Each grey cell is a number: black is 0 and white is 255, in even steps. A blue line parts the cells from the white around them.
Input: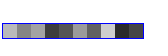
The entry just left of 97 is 155
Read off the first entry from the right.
69
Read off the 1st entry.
186
